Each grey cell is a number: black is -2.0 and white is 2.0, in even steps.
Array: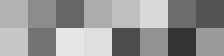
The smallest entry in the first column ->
0.8
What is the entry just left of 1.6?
-0.2
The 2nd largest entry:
1.5
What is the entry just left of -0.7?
-0.3
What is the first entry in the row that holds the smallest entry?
1.1

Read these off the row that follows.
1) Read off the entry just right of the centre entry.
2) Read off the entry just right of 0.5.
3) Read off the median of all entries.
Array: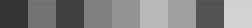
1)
0.9
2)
-0.7
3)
0.0

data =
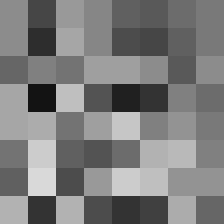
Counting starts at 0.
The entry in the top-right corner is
-0.1
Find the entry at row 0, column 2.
0.4
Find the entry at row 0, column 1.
-0.9
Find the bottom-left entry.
0.8
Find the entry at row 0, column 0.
0.2
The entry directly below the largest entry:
-1.2
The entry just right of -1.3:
0.6
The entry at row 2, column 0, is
-0.4
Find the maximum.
1.4
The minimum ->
-1.7
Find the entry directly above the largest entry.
1.2
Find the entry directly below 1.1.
-0.3
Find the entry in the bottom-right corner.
-0.4
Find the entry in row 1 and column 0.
0.2

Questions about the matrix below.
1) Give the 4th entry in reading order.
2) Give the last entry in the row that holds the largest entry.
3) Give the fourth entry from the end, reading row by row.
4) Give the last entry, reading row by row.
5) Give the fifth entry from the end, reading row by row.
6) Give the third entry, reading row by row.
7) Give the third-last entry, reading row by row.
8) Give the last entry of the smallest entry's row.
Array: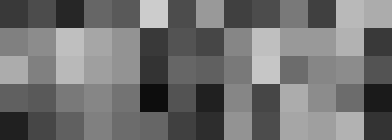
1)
-0.4
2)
0.7
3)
0.6
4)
-1.2
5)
-0.8
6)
-1.4
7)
0.5
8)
-1.6

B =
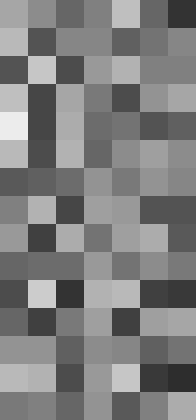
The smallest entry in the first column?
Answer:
-0.8
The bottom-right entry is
0.7
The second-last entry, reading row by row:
0.0
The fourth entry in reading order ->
0.0
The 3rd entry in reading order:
-0.4
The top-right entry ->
-1.2
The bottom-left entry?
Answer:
-0.1
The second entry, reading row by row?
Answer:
0.2
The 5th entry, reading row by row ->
1.0
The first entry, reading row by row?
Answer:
0.6
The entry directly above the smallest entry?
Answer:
-0.2
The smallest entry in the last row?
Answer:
-0.6
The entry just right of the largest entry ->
-0.9
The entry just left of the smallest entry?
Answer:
-1.1
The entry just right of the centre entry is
0.4
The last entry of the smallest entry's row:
-1.3
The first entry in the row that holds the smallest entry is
0.9
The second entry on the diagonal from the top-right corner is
-0.2
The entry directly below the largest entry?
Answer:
0.9
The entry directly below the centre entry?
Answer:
-0.2
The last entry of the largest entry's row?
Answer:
-0.5
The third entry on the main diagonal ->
-0.8
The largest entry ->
1.7
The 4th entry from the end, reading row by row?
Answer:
0.3
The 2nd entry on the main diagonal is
-0.7

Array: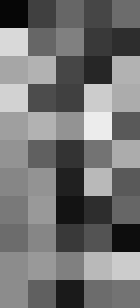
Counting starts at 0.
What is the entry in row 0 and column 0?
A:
-1.9
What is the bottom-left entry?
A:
0.2
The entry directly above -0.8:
0.8
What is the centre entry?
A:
-1.2
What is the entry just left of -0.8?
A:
1.3
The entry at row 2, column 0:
0.6
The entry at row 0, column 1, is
-1.0
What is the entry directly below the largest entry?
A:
-0.2
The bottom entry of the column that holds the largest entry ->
-0.3
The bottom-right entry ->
-0.2
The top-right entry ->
-0.3
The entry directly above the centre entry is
0.3
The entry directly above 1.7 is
1.2
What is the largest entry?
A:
1.7
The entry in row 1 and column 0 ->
1.4
